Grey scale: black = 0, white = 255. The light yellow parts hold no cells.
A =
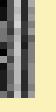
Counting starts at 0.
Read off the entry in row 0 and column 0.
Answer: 3
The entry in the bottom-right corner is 155
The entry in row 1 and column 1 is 85
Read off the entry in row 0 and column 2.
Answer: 198
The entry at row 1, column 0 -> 17
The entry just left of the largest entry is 69
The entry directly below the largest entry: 169
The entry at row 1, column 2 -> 185
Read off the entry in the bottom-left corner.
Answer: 116
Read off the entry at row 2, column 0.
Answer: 17
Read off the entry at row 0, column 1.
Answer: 85
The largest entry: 210
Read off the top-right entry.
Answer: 169

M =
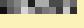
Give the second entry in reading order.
105
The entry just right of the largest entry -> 159
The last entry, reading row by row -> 45
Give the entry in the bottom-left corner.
15
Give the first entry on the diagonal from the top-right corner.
105
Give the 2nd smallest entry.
31
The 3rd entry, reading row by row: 131

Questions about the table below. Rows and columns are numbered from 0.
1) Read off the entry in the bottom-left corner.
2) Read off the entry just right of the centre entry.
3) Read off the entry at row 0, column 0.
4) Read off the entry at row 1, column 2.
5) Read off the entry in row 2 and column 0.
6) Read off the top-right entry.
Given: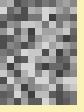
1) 104
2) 78
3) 162
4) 135
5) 119
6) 135

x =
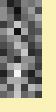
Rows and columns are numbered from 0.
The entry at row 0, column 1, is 32
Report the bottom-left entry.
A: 101
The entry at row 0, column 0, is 115
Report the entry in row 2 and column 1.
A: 115
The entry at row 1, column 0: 141
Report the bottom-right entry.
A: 60
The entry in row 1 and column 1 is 89
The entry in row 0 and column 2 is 60
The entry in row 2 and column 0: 141
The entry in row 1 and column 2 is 17
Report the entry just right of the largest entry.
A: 76
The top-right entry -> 141
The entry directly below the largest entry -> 171
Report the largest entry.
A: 244

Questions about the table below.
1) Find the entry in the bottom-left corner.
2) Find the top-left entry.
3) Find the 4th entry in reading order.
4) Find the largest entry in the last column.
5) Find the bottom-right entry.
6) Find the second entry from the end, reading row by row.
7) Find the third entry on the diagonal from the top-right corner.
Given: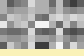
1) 93
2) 175
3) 134
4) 201
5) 162
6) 217
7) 188

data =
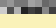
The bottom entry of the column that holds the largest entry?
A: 204
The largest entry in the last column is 119
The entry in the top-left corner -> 135
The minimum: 34
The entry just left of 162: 119
